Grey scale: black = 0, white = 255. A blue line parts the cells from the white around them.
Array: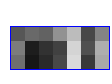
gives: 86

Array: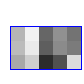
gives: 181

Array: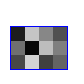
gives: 29

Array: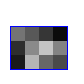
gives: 116

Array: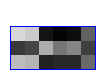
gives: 216

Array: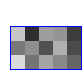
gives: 198
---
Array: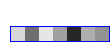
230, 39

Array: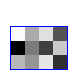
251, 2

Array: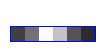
250, 44

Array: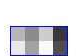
248, 57

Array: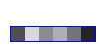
217, 36

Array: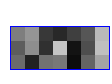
197, 13

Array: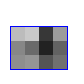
201, 34

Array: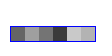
201, 59

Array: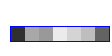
235, 48
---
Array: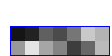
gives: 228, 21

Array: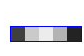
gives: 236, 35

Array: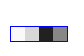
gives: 249, 33

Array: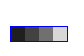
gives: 215, 31

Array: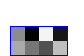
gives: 244, 3

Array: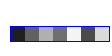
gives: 244, 31

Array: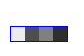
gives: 236, 47

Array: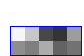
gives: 246, 52

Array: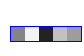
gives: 243, 35

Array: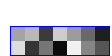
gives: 241, 11
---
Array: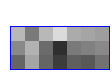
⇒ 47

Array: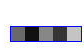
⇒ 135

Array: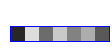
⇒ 201

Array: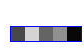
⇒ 100

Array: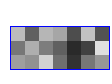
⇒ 96

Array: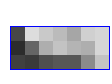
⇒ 195
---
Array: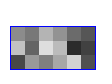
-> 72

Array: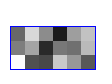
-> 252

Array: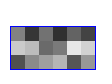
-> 80

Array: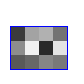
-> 89

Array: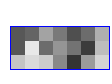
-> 196

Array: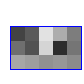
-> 166

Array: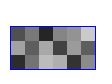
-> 44

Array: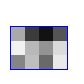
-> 133

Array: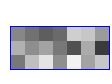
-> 120

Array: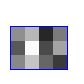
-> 136
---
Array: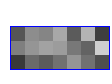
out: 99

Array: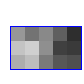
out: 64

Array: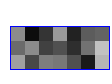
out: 114

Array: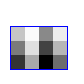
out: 66

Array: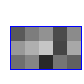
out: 69

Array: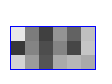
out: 70

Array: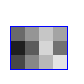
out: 214
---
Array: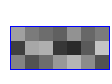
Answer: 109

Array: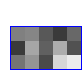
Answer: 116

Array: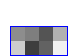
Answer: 177

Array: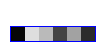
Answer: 222

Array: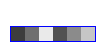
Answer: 111

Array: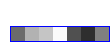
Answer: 197
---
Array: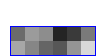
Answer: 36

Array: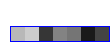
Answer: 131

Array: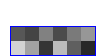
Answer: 75

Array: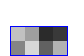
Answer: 57

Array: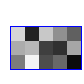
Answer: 144

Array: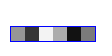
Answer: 172

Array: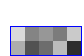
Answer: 124

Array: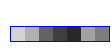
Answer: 63

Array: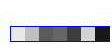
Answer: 102
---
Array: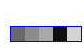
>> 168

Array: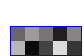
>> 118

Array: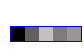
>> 193

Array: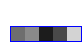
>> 28

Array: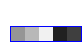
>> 241

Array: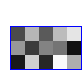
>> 90
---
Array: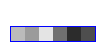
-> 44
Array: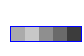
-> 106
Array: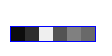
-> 128
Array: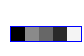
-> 42
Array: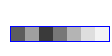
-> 222
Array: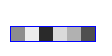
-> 177
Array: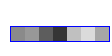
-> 219
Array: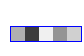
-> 148
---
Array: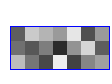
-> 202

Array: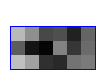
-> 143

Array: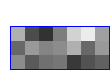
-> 76

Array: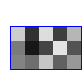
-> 49

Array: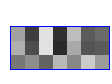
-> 62

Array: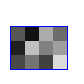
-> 17

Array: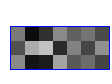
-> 12

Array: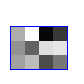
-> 252

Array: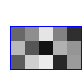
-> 142

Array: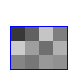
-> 97
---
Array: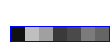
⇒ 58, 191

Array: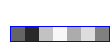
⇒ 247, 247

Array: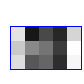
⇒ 116, 254

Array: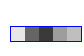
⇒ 58, 231

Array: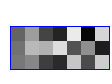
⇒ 221, 235

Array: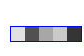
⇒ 167, 225
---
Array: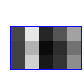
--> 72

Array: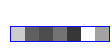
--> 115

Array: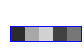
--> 119

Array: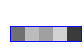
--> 160

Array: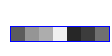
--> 112

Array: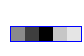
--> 138
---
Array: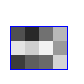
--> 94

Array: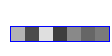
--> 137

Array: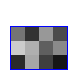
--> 167

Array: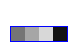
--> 166

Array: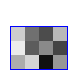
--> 212

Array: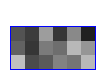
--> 130

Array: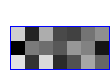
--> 81

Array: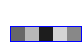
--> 29
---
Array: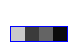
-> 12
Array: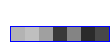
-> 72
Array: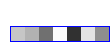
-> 142
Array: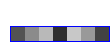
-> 67
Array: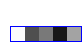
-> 163
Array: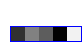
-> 242
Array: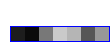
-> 152
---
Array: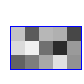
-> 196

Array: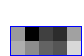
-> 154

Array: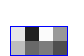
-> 230

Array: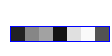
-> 34

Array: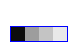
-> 13

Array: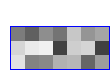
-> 124

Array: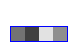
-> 115

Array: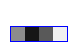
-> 140

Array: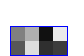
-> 128

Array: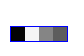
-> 4
